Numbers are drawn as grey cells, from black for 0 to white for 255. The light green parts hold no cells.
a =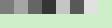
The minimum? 53
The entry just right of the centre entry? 197

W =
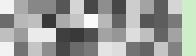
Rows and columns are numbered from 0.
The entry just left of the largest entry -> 197
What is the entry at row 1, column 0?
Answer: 107
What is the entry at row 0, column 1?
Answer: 170
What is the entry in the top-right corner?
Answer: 213
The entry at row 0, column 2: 135
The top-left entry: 242
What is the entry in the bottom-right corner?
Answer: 129
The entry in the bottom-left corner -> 242
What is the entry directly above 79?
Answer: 250
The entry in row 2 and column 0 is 191
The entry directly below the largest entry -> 79
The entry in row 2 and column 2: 235

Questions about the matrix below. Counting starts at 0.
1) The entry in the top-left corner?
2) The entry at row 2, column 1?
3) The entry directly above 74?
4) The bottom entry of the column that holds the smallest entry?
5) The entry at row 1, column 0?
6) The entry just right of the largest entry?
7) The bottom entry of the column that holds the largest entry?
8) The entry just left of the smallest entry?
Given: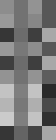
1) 141
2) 108
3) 41
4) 168
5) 153
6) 127
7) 54
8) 195
